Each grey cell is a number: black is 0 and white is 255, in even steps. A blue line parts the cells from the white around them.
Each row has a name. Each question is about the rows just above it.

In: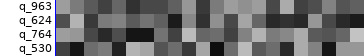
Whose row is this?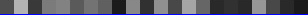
q_624
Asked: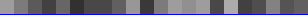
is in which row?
q_963
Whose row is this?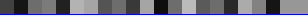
q_530
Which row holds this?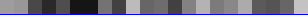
q_764

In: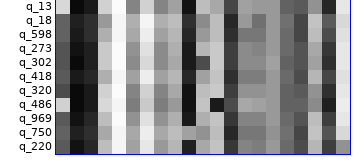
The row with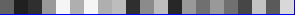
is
q_18
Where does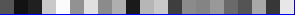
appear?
q_273
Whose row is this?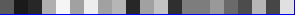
q_418
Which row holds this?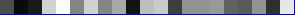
q_320
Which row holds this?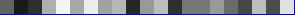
q_598

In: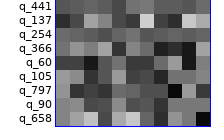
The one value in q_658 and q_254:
[100]
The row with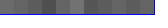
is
q_254
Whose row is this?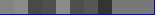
q_90
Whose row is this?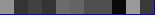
q_797

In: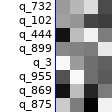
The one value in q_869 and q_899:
[124]
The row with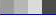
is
q_732
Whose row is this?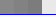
q_899
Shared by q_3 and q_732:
[155]
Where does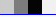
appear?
q_875
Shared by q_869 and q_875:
[124]

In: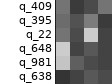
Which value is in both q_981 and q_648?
[67]
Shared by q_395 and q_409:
[59]
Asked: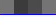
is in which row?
q_409
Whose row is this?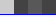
q_648
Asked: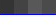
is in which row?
q_638
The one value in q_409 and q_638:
[75]
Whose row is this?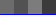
q_395

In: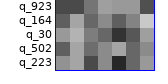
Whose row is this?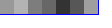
q_30
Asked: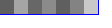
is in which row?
q_164
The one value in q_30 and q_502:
[103]
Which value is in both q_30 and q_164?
[103]
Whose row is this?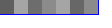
q_502

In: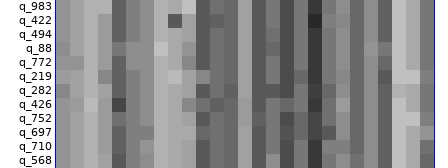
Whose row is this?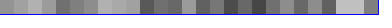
q_752

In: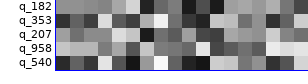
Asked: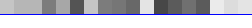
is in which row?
q_958
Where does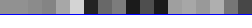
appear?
q_182
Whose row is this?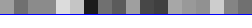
q_207
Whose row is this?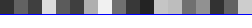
q_353

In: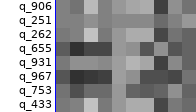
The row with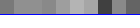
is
q_931
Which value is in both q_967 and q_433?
[71]
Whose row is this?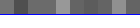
q_753

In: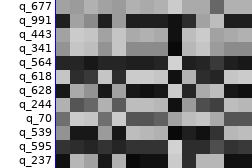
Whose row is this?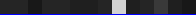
q_564
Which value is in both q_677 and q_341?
[155]

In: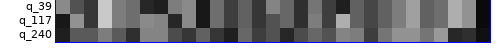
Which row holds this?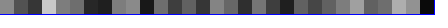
q_39
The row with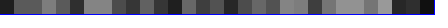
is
q_240
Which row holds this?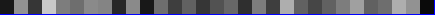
q_117

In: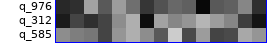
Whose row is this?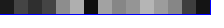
q_312
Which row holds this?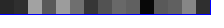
q_976
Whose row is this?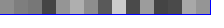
q_585

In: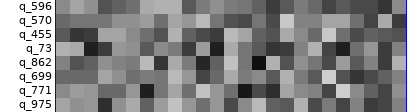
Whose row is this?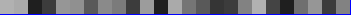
q_73
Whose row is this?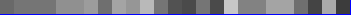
q_570
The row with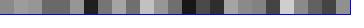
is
q_771
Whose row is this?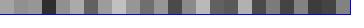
q_975
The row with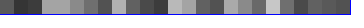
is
q_455
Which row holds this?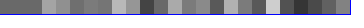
q_699

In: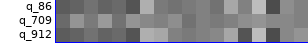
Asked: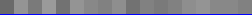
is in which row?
q_709
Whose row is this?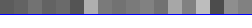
q_86
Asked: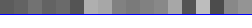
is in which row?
q_912

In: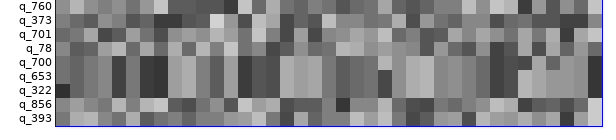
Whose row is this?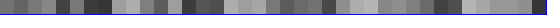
q_653
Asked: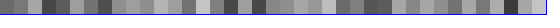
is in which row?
q_701
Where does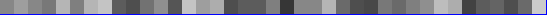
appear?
q_856
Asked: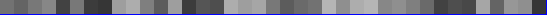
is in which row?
q_700

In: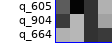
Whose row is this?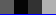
q_605
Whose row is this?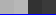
q_664
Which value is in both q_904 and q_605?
[50]

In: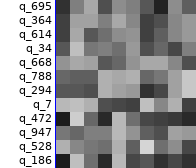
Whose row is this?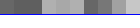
q_788
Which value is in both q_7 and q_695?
[79]
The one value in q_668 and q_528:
[135]
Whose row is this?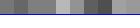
q_947
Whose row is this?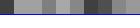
q_364

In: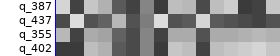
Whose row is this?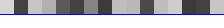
q_387
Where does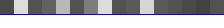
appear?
q_437
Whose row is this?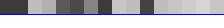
q_402

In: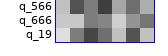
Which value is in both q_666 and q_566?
[125]
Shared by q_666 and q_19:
[125]
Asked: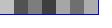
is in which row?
q_566
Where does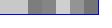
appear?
q_666
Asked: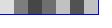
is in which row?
q_19

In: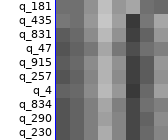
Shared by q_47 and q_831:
[99]
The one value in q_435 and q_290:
[159]

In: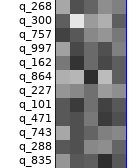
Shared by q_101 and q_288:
[88]
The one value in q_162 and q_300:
[94]
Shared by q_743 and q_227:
[136]
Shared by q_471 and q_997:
[80]
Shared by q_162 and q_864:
[94]
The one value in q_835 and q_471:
[88]
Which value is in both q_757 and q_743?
[136]

